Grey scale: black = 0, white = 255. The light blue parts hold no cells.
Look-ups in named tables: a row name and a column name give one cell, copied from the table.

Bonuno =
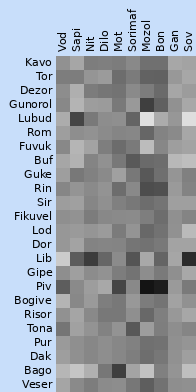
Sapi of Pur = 143
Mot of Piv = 69
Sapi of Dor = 163
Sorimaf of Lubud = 100
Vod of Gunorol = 136
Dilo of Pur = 142
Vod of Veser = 165
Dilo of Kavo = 127
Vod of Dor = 151
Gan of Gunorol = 145
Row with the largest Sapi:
Bago

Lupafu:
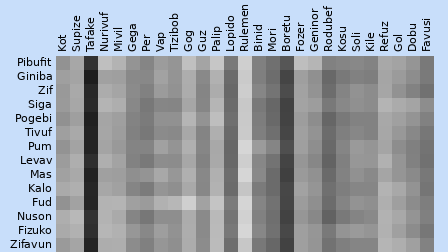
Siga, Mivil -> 174
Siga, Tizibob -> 133
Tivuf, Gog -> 168
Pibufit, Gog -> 192
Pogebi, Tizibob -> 145
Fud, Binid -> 133
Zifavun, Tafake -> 36
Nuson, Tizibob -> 142
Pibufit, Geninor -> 181
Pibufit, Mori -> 112
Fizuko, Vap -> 158
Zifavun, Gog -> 172

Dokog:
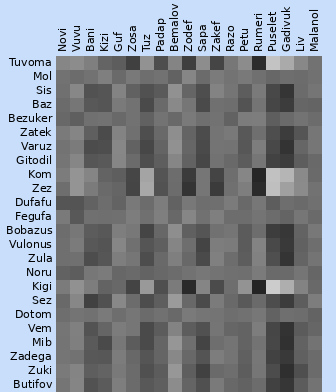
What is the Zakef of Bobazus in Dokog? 113
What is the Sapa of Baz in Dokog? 74
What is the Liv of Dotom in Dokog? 109
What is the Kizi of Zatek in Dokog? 75
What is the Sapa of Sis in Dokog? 78
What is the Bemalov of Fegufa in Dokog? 104
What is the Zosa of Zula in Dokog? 118
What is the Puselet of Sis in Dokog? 72

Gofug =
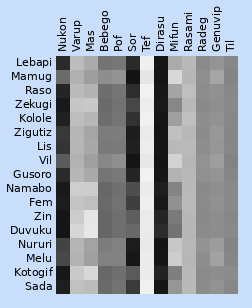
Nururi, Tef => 233
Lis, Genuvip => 150
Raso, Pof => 117
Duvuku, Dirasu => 43
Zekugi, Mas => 200
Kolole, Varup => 190
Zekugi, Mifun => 135
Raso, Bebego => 110
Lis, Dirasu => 21
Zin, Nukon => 22
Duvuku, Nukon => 21
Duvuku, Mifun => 115
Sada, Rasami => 185
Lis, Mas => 168
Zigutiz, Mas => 165
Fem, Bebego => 105
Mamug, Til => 132
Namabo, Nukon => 25
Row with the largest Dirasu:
Duvuku

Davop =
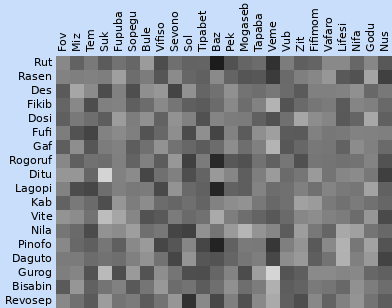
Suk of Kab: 78
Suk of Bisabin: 116
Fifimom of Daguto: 94
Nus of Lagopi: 97
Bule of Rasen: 124
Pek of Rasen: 100
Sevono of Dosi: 146
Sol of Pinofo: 134
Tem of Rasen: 129
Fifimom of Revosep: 136
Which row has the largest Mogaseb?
Nila

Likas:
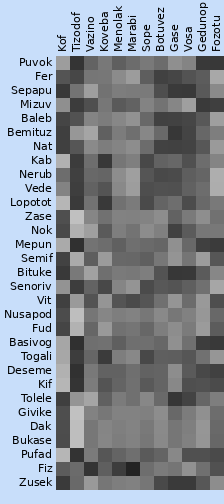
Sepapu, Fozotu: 138
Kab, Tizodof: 60
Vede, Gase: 80
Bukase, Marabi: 130
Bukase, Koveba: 134
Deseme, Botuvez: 100
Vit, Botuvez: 112
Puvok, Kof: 157
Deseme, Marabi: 111
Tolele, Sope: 135
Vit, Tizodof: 154

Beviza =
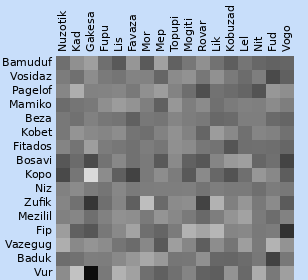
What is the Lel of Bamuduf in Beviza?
117
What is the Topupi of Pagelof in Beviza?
131
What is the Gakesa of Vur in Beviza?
13
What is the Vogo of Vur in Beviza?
159
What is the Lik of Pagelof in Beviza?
114
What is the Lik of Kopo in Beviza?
103
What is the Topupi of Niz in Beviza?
126
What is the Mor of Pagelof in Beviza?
144
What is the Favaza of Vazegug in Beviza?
107
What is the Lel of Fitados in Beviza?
111
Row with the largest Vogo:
Vur

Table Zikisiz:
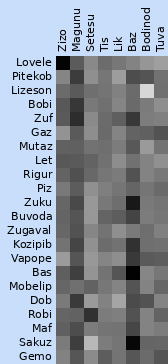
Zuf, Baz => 56
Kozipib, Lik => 114
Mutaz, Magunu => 96
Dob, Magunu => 58
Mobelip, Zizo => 102
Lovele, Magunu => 91
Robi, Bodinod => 131
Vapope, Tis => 133
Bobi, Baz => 106
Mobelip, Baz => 84
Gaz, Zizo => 147
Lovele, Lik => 119
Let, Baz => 113
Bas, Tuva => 119
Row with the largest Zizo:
Vapope

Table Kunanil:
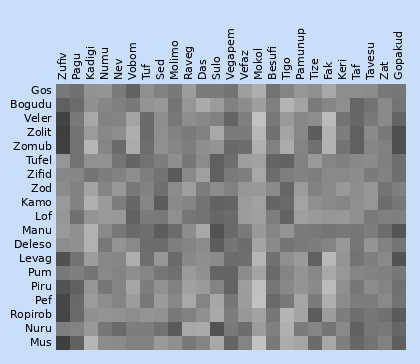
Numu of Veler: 130
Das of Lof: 115
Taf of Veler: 103
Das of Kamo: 115
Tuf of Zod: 130
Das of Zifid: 159
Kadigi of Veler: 167
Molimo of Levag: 106
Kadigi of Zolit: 155
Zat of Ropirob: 113
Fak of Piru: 187
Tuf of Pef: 120
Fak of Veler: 187
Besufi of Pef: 106
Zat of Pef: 137
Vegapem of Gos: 115
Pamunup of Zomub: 131

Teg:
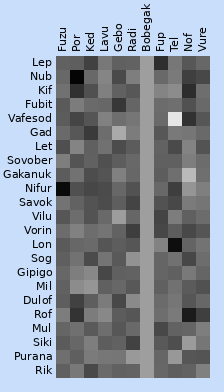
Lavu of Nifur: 75
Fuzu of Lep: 97
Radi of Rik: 99
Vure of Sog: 109
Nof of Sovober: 126
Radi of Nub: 126

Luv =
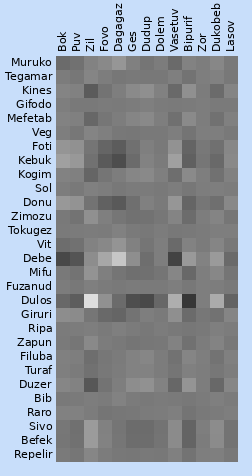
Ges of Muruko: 128
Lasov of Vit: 120
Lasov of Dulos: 99
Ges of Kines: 138
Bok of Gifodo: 126
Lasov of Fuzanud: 121
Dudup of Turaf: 130
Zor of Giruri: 119
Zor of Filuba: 126
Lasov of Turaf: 125
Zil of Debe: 141
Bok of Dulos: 104
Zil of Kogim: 101

